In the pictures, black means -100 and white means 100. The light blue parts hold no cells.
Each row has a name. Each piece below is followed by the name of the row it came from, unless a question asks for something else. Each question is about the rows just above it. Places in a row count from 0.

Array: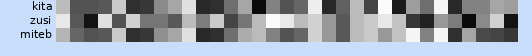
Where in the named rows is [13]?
miteb, 7
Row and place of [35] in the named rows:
miteb, 13
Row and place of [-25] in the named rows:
kita, 20
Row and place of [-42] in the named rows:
miteb, 30
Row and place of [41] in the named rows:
miteb, 0

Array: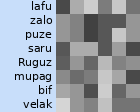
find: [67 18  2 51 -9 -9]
velak
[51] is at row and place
velak, 3
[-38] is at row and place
bif, 2
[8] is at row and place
mupag, 0
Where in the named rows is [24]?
saru, 4
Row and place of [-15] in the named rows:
mupag, 1

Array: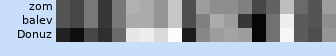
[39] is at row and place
zom, 5
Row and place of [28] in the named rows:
Donuz, 12

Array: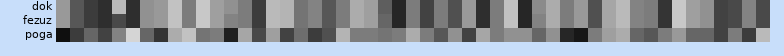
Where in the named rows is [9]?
dok, 34
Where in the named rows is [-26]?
dok, 23

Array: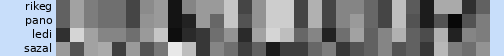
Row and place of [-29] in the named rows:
rikeg, 25
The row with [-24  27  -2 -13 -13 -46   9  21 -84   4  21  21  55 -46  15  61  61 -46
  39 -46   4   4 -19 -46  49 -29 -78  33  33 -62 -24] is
rikeg
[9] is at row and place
rikeg, 6
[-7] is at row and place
sazal, 7
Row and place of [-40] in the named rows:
ledi, 26

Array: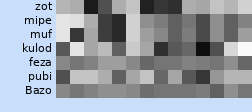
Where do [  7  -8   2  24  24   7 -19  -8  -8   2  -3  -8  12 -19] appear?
feza
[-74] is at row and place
zot, 6
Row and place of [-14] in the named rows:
Bazo, 6
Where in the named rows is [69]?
kulod, 12
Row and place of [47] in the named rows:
kulod, 3
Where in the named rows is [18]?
pubi, 11

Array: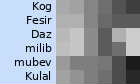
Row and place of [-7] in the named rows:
mubev, 3
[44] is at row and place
Daz, 0

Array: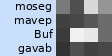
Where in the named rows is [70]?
moseg, 2
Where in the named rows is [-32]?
mavep, 2
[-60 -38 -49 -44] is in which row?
gavab
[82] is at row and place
Buf, 2
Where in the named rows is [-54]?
Buf, 0

